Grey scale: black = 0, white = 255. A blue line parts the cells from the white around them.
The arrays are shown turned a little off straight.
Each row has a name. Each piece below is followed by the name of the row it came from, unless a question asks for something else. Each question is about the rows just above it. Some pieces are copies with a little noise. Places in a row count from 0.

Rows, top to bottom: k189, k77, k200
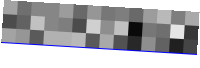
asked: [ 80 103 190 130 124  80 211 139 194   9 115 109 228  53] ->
k77
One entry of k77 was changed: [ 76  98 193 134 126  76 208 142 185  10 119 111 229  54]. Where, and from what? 8, [193]
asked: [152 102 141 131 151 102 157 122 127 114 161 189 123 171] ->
k189

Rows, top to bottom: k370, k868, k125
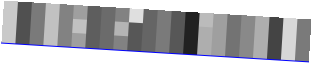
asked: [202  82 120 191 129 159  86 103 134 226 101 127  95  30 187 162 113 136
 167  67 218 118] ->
k370
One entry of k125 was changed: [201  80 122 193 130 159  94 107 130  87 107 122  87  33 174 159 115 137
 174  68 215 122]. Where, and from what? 10, [101]

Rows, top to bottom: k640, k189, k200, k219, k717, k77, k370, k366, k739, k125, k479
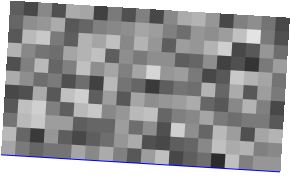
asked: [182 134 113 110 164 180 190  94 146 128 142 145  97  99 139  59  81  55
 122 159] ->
k219
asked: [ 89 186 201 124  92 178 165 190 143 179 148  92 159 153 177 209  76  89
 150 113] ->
k200
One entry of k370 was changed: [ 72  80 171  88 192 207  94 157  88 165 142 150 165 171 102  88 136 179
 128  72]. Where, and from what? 12, [157]
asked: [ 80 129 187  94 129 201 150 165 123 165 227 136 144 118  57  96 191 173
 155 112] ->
k717
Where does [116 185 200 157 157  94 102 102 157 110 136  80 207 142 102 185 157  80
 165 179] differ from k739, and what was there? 10, [142]

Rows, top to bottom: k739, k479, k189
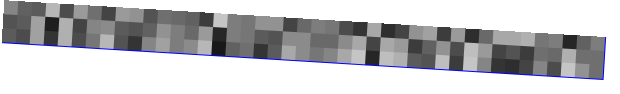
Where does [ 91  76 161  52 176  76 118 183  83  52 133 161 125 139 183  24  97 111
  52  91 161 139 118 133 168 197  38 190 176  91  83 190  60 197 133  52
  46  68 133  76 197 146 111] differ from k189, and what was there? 20, [168]
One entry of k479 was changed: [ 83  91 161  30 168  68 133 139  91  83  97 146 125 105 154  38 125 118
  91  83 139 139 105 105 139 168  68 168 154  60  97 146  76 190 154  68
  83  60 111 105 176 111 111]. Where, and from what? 4, [176]
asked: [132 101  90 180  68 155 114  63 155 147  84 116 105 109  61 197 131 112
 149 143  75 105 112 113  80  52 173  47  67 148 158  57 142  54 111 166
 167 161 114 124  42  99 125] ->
k739
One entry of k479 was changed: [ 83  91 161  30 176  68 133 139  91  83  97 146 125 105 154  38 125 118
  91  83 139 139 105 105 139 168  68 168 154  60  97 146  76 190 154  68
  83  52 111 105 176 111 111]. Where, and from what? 37, [60]
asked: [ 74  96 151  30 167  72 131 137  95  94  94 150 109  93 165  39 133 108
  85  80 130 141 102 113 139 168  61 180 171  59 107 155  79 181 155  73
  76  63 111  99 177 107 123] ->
k479
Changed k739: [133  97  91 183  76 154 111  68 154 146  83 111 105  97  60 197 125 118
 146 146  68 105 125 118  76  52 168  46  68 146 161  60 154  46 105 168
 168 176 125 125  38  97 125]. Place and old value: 38, [118]

